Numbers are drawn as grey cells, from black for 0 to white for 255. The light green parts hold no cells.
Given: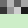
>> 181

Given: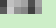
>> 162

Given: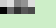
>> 131

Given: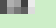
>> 161

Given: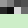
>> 122

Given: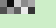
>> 206

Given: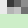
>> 57

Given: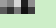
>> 213

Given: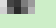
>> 55
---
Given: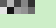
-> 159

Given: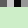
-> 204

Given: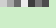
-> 61

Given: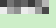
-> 223

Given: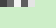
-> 243

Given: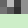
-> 89

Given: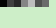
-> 189
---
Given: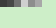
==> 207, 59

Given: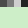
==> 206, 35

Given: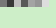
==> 221, 56

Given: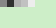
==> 237, 48

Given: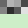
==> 225, 45

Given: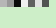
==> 239, 11

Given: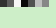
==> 246, 9

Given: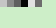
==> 225, 4

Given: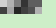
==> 208, 37

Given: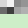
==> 242, 62
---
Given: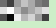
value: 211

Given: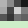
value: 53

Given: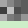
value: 122

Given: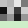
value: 151

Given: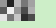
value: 198

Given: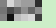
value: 203

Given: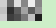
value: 120
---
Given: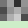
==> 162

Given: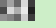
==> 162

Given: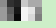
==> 49

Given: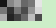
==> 135

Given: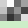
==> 252

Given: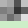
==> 165

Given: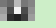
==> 104

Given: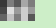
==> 125

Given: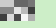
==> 203
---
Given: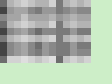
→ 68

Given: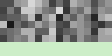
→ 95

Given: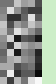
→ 101

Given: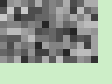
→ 102

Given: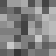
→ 126
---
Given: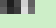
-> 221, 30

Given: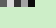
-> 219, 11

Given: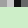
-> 203, 19

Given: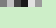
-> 225, 25

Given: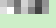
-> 255, 65

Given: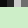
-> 203, 11

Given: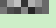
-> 193, 37

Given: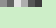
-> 227, 60
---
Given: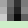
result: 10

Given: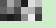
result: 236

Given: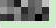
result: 0

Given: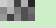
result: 81

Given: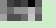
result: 197

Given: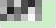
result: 249

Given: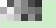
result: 145

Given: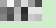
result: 203

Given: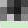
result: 67

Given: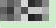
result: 57
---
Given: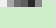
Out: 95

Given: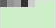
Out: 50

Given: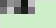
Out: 17

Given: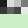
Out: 123

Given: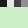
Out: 143

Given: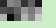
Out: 53

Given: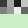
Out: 197
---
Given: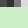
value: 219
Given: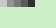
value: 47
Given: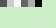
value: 9
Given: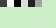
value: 164
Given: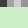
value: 149
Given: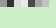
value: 194
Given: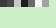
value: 161
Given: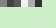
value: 50
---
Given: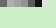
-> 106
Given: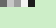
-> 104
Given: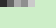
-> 44
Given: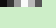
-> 14
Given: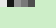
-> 231
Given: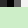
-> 43
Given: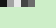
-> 20
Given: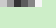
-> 203
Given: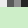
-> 236
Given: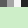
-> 91
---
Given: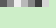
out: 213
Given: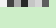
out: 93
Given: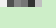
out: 192
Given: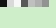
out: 146
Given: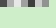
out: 146
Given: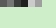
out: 159
